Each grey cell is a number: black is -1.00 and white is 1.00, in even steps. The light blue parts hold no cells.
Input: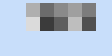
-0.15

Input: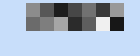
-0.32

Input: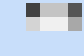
0.54

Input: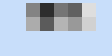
-0.65

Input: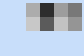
-0.65

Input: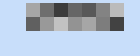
-0.14
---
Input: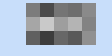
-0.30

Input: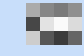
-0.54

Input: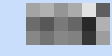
-0.58

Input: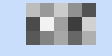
-0.19

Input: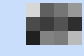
-0.03

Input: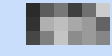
0.21

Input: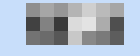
-0.04

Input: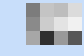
0.20

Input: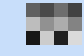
-0.76
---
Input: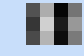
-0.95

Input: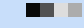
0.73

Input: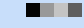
0.54

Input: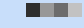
-0.15

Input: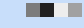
0.86

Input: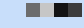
-0.85

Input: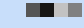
0.52
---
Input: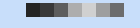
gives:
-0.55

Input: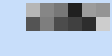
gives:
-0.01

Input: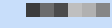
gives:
-0.15

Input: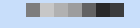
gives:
0.56

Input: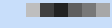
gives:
-0.50

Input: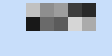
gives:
-0.17
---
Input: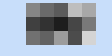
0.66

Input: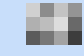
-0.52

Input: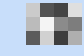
0.37

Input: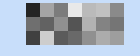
0.24

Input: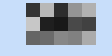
0.34

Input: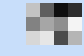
0.42

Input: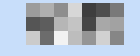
0.05

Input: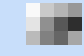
0.30
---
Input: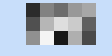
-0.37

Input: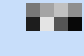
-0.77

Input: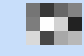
-0.02

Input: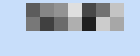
-0.06

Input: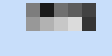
0.19

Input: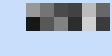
-0.82

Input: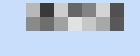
0.08

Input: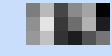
0.13
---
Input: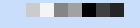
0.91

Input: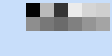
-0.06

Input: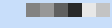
0.19

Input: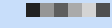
0.18

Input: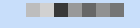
0.64

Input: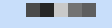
-0.70

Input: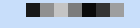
0.13

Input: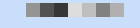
-0.36

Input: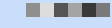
0.73
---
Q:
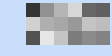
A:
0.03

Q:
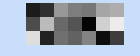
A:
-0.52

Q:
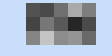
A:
-0.18

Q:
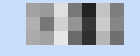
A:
-0.12

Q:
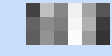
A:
-0.60

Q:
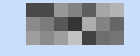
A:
-0.08

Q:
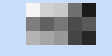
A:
-0.70
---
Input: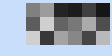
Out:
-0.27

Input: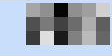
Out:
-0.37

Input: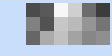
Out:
0.01

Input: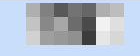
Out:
0.53

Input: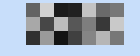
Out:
0.32

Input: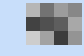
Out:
-0.48

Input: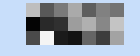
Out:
-0.97

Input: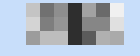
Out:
0.66
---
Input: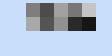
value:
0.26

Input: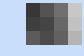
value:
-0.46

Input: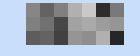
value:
0.33

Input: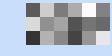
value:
-0.35

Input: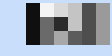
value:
0.54

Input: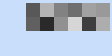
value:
-0.14

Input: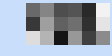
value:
-0.13
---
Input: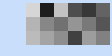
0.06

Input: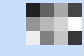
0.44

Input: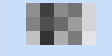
-0.38

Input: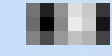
-0.99

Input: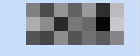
0.10

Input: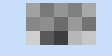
0.11
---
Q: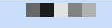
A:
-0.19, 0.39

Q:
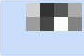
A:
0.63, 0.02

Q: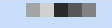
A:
0.29, 0.02

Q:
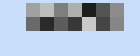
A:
0.26, 0.05

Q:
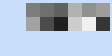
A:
-0.02, -0.58

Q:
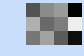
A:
-0.35, -0.88

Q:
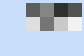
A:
-0.26, 0.90

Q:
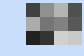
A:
-0.49, 0.58

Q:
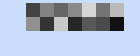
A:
-0.48, -0.87

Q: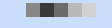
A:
0.06, 0.65
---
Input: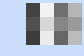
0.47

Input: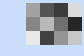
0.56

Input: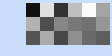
-0.27

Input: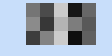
-0.25

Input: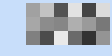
0.16

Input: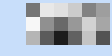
-0.35
